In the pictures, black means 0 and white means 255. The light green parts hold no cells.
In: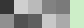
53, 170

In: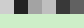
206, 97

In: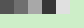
83, 224

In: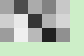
164, 144

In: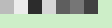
187, 65

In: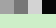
163, 7

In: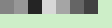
131, 65
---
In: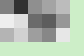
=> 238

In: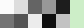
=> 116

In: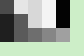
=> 31

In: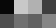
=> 78

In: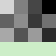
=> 98

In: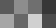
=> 166
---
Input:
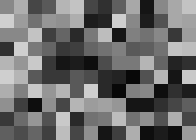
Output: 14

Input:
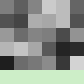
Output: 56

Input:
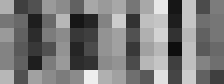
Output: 97

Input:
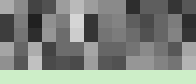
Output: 116

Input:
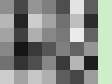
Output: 71

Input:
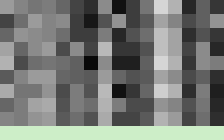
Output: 110

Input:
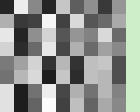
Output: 169
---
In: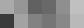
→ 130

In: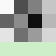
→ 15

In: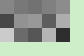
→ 152

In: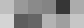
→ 101

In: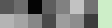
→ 135

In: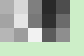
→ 120

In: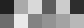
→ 131

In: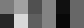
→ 95
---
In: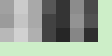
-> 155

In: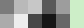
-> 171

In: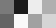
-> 100

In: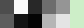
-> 93

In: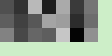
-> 94

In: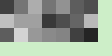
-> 191

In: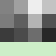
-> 124

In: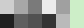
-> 32

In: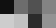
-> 205
